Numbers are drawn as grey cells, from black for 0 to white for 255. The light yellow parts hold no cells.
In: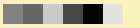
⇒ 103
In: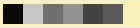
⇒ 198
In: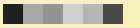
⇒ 167
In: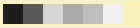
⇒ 89
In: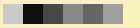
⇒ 16
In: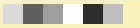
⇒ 94
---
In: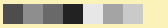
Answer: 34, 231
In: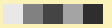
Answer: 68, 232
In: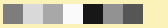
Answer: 250, 250
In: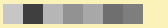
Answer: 146, 198
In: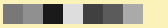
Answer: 221, 221
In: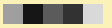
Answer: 91, 217
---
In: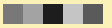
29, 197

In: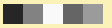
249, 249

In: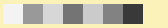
116, 243

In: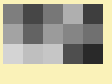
155, 212

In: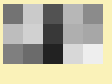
56, 238

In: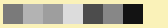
220, 220

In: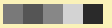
135, 211

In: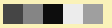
13, 236
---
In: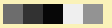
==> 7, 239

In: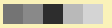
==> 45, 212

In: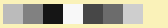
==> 248, 248

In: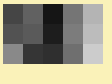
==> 29, 204

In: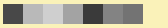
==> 163, 207

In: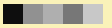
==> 175, 200

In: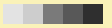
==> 122, 227

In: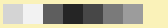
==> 37, 242

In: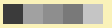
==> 142, 197

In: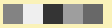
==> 52, 239
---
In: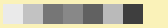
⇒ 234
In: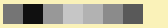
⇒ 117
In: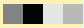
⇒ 131
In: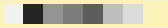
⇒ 241
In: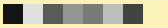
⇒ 21
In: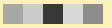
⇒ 168
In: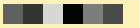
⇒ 96
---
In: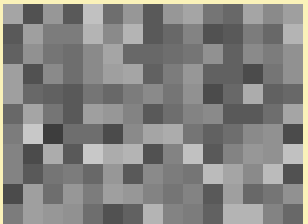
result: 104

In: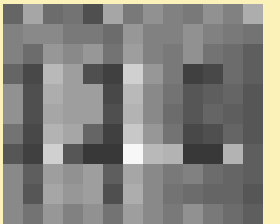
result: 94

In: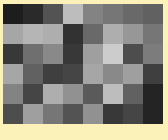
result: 36

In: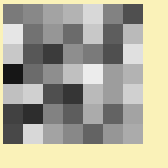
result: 171

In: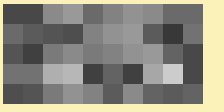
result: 99

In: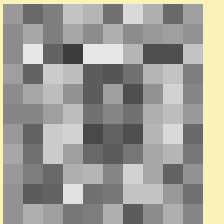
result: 134

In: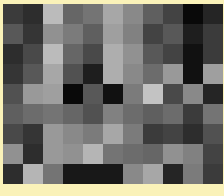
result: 59

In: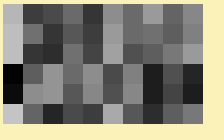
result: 120
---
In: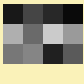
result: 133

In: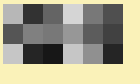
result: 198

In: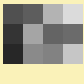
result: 138

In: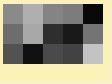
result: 74

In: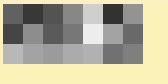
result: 177

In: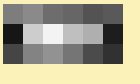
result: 117

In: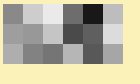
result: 182

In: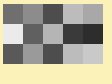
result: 77

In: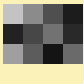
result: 92

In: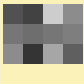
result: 52
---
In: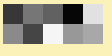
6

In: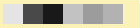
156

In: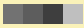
62

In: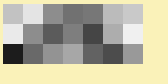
187

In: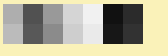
17

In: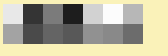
252

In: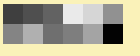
214

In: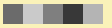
56
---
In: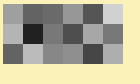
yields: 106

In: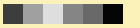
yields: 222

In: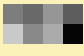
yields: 150

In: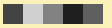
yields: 130

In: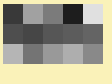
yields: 123

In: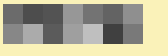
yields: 83
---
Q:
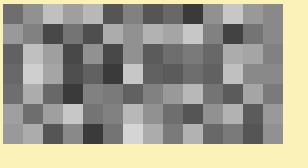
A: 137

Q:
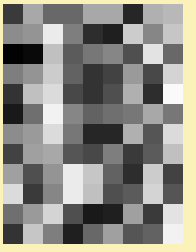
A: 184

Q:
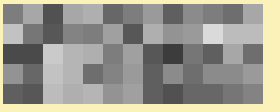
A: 167

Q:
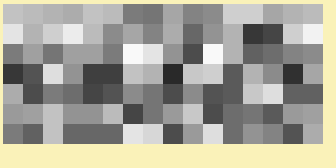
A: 187

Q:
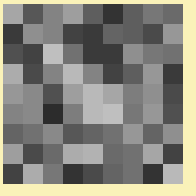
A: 106

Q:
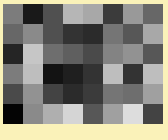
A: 103

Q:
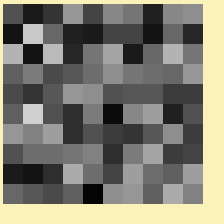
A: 142
